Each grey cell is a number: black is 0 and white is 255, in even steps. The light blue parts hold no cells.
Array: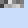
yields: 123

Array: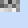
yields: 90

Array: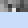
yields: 173

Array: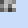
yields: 138

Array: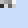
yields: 188

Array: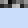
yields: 131

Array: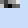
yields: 120

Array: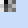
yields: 198
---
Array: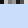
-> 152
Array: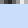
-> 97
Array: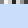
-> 37
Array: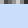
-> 149
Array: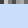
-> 78
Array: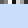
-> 20
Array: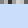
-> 158
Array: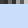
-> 49
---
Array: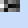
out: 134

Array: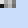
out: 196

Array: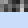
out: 90

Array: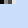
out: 75

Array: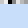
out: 1

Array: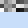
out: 169

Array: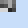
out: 168

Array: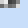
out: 64

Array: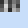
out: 64

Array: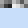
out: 105
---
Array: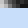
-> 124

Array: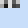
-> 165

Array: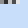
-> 143

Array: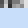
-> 49

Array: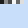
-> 142

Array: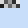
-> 29

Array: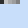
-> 46

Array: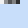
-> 241

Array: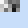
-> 207
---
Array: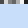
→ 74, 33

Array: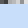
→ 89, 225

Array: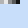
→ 179, 18

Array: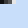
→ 16, 230

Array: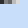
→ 45, 219

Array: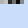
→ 178, 136

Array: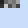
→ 35, 67
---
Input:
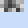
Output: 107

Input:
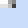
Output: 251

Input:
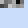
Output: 112

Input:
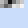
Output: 145

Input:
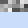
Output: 192

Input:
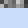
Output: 158

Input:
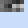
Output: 73

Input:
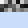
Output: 45
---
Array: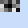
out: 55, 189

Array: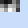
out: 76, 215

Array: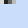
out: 186, 218

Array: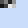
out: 145, 21

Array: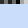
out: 207, 46

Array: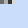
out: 217, 108

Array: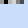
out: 77, 153

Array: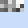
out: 249, 104

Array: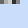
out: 132, 103
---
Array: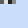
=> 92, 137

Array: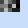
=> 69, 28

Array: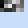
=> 16, 153

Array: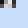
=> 18, 76

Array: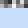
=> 130, 61

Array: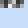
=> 110, 183

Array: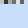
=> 194, 100
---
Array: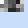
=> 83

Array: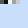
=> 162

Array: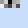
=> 167

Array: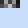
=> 148

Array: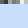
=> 123

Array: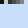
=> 76

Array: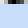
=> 2

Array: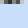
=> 132
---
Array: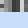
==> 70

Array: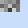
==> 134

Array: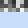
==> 219

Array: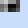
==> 147

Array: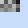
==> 182

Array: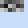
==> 92

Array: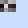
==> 115

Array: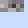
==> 110

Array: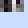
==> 232
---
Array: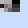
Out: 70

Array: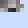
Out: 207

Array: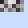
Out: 146

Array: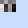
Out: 11

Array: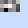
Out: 71

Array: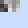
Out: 211

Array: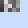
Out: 107

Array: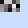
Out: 105

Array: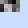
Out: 132
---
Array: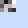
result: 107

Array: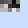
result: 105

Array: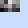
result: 224

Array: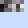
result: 89

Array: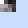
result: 21

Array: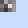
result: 123

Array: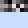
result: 3
